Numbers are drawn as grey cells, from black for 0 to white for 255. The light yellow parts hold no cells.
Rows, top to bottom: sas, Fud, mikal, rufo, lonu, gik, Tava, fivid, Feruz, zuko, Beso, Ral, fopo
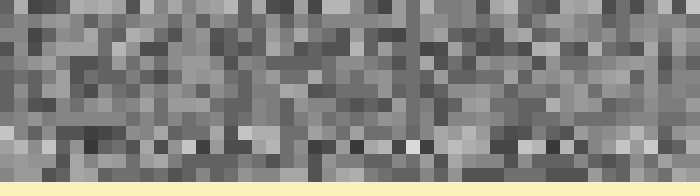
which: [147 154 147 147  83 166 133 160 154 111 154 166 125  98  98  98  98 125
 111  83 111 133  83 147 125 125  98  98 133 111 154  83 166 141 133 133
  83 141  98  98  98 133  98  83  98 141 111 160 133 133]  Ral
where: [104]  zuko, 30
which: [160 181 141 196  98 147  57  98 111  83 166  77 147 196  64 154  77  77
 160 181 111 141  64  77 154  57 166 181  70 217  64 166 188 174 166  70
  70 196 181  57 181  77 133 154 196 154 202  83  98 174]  Beso
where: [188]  Beso, 33
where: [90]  Tava, 24
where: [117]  fivid, 46

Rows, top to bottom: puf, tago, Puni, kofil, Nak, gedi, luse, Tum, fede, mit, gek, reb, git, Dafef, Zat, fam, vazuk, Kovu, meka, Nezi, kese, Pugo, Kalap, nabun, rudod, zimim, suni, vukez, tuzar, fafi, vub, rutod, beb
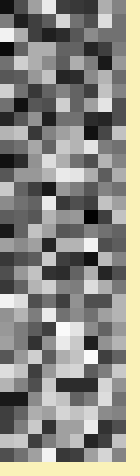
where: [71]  mit, 8
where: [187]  meka, 8
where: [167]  gek, 3
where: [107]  gedi, 9
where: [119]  kese, 9

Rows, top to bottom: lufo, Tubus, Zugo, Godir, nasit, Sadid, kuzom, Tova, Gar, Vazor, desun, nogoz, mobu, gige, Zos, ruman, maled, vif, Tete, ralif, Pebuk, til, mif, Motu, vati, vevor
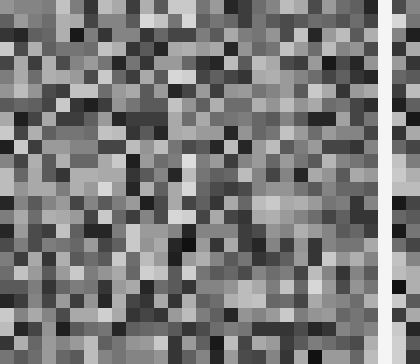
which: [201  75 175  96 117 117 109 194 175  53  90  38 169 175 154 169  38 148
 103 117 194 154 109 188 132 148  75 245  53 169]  Godir
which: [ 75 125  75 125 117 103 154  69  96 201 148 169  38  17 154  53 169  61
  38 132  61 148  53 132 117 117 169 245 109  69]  vif
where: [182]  nogoz, 24
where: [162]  Gar, 25
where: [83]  Tubus, 25
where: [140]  til, 24
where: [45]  Tova, 27

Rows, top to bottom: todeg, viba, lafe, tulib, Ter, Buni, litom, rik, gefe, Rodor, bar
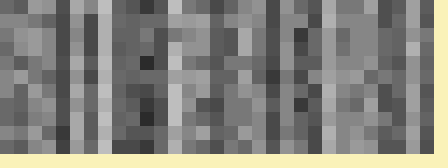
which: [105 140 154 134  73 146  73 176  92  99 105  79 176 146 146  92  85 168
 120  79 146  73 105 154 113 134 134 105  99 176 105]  tulib
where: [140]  tulib, 2
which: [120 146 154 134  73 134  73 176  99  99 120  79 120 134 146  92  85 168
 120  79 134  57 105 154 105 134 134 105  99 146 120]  lafe
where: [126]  gefe, 3
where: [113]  tulib, 25
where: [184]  Ter, 8
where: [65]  bar, 5

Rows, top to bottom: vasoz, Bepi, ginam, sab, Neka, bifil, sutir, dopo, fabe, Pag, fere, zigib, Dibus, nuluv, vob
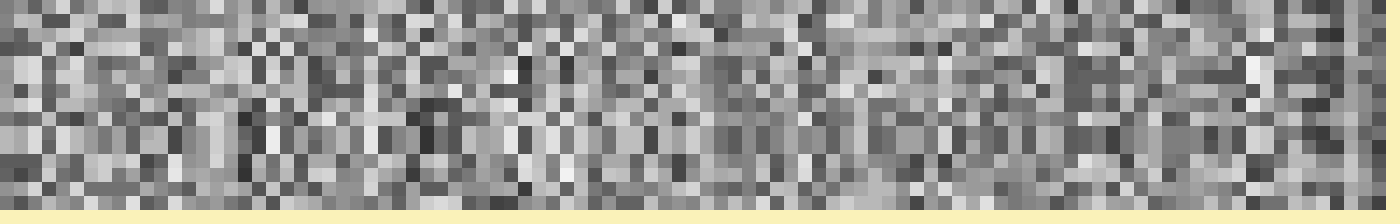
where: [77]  bifil, 23
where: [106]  Neka, 60
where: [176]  Dibus, 53

